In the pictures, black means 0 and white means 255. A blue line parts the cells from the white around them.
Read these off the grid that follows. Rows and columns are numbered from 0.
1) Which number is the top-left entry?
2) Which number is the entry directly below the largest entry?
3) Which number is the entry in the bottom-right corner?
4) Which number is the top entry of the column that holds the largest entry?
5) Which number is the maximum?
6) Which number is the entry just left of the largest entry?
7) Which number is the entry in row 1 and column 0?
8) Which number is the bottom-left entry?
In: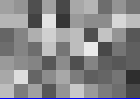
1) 161
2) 132
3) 72
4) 181
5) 234
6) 189
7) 181
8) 189

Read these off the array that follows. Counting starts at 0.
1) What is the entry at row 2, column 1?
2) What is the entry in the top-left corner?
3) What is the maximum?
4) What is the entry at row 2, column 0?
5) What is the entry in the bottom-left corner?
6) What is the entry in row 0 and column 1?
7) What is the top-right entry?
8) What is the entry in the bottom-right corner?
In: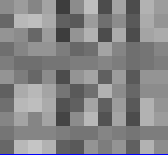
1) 140
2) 140
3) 197
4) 148
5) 103
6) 156
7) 156
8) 140

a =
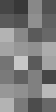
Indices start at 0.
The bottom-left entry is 179
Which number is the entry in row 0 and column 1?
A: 56
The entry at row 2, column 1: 136
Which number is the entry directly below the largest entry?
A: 97
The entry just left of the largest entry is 116
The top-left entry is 70
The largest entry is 199
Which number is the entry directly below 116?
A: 122
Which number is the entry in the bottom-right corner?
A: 104
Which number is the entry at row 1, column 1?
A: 82
